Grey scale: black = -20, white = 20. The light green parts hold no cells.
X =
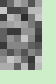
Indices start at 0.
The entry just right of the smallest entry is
-1
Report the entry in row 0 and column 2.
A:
7
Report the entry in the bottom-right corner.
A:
9
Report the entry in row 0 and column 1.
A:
-3
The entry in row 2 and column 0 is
-11
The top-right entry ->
5
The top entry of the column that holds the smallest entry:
3
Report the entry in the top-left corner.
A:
-9
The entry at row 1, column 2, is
-9
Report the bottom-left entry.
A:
7
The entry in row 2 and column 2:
5
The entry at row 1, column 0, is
11

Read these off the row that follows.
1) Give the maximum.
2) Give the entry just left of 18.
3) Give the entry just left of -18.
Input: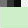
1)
18
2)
-18
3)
-12

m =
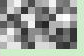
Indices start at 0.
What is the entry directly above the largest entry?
2
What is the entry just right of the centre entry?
-14
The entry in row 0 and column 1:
12
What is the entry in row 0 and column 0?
-6
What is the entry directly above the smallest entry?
0
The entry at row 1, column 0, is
-4
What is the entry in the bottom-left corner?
8
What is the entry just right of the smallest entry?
8
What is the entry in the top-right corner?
12
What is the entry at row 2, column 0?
10
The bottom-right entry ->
-4
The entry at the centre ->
-10
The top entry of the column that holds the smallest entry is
8
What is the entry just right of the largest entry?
10
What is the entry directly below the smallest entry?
-4
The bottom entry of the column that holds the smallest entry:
14
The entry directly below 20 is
12
